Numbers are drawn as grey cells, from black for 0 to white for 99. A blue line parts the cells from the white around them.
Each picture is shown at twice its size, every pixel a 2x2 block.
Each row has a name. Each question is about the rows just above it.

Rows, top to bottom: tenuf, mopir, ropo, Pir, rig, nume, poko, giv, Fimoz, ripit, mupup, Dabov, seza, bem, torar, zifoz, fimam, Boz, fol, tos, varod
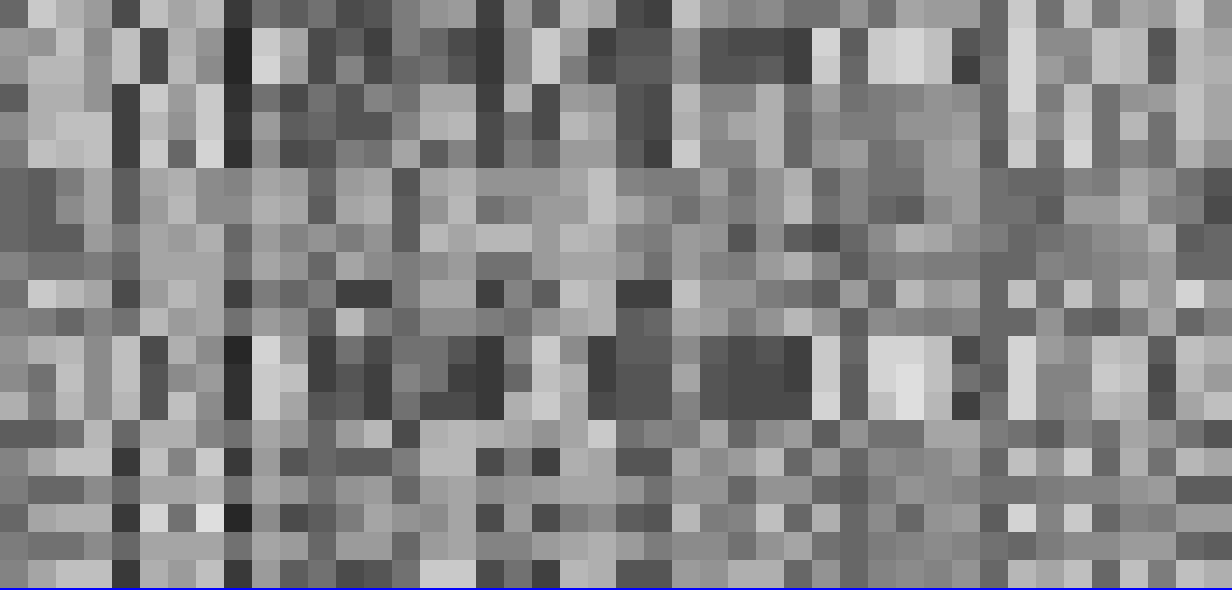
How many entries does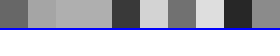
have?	10
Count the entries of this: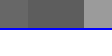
4
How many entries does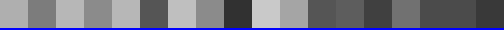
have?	18
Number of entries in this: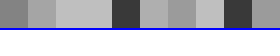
10
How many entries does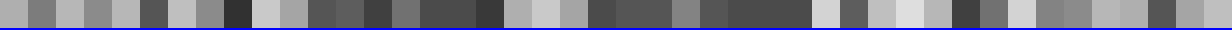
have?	44
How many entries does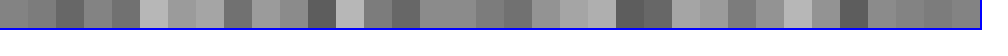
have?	35
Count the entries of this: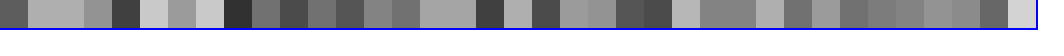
37

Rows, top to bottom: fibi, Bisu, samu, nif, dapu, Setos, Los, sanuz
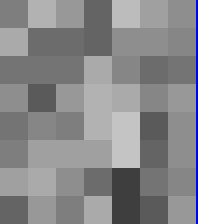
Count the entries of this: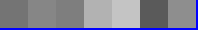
7
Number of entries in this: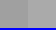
2
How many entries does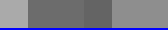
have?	6
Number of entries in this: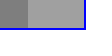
3
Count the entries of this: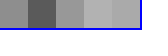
5
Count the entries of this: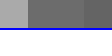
4

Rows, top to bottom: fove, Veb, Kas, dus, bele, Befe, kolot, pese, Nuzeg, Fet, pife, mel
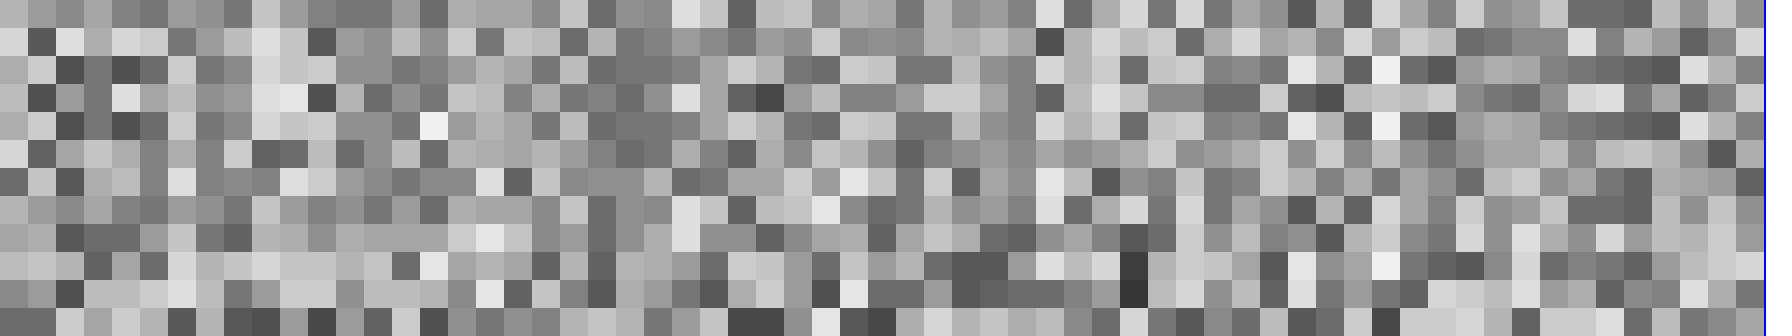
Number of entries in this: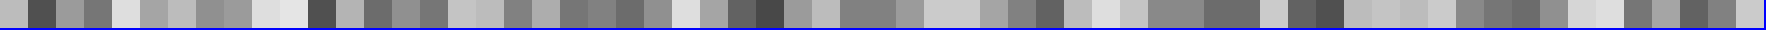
63
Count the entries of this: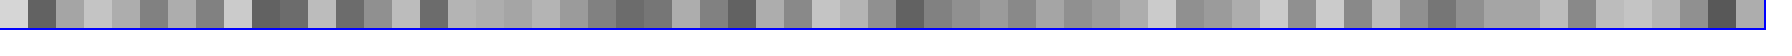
63
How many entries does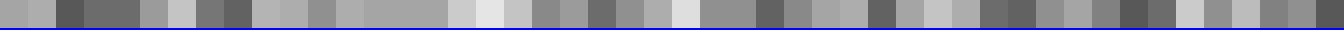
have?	48
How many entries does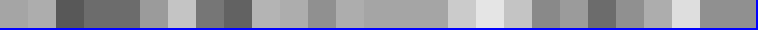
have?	27

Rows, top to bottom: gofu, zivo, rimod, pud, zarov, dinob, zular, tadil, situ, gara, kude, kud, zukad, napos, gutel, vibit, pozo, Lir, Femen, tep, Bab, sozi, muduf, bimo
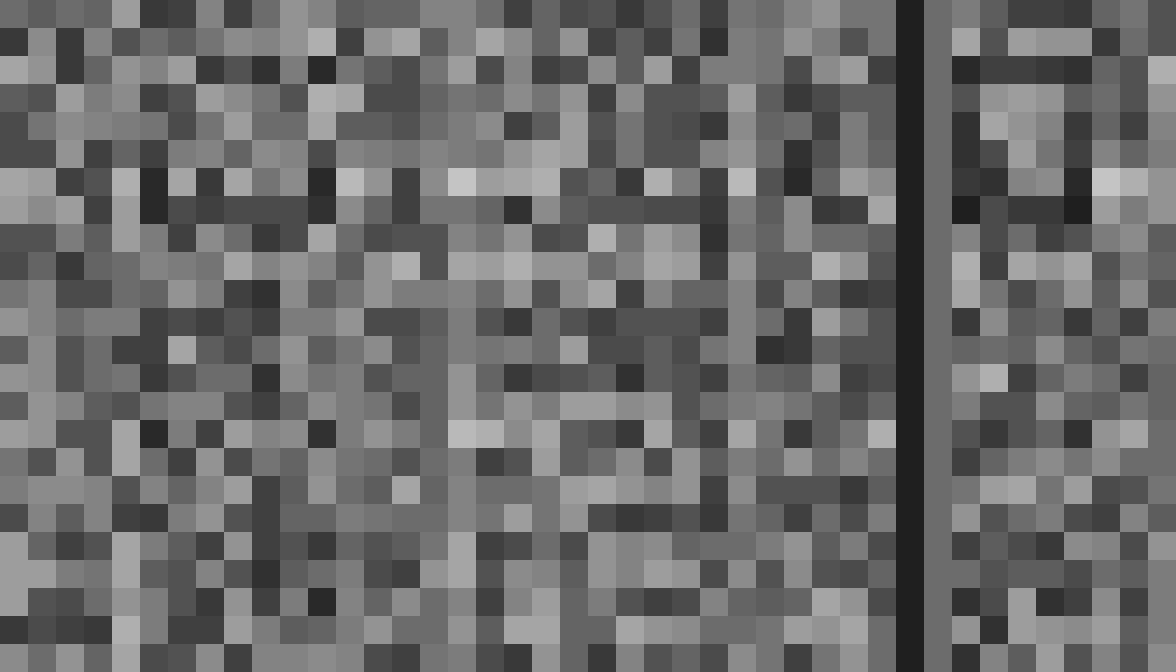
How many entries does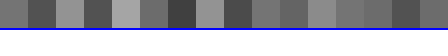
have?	16
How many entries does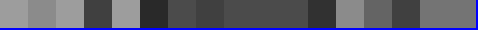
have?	17
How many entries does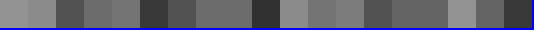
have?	19

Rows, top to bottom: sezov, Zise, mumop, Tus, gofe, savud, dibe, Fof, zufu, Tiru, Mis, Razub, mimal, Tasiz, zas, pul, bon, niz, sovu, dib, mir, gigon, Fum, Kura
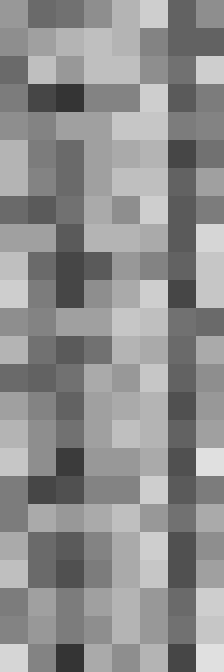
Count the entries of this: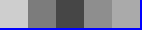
5
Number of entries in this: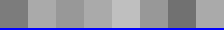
8
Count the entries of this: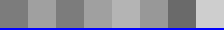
8

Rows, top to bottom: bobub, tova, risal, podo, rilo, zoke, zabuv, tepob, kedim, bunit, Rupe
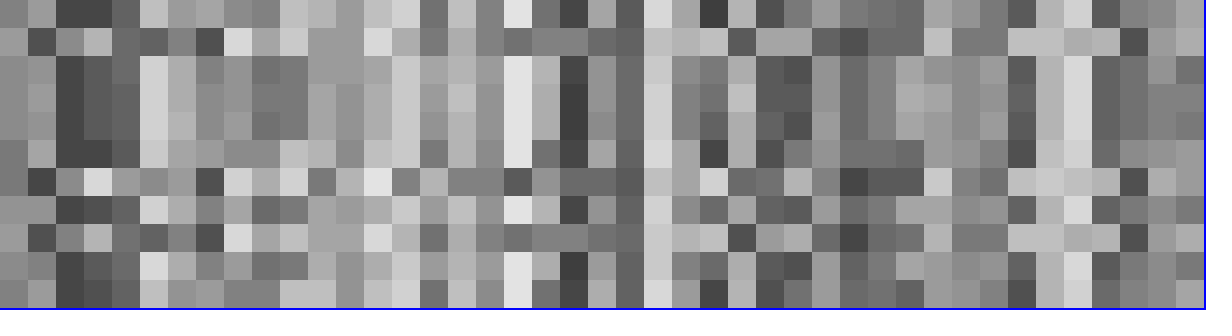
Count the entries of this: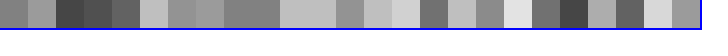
25
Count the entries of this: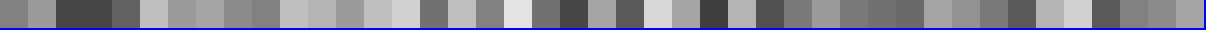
43
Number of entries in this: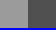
2
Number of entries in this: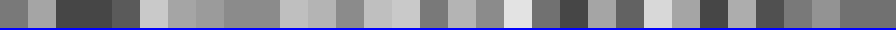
32
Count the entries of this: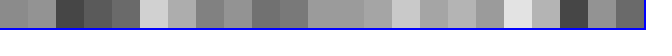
23

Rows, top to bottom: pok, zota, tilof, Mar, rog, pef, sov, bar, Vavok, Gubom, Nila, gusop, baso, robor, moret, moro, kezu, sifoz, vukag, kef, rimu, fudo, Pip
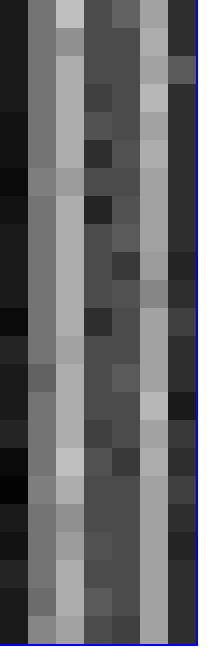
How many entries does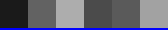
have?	6
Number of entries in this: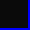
1
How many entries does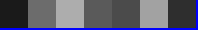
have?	7
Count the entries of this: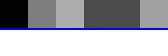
6
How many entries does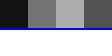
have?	4

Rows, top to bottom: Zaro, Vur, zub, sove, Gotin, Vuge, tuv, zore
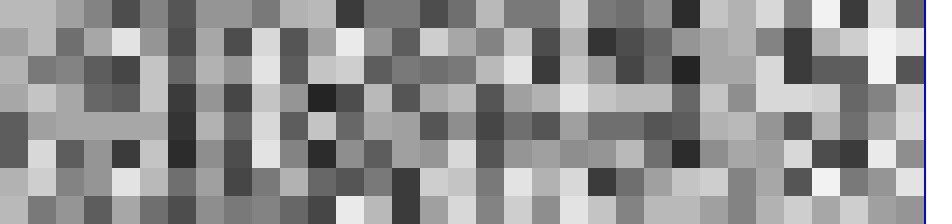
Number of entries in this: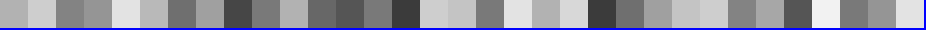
33
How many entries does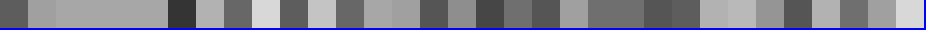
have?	33
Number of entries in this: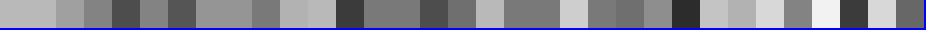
33

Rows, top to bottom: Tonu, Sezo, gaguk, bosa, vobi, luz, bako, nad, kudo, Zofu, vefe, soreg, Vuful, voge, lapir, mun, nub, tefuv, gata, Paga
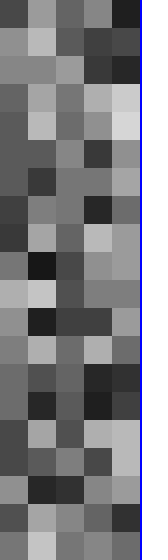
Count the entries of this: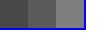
3
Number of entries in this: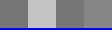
4
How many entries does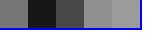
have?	5
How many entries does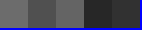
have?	5
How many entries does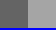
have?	2
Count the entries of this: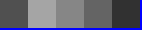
5

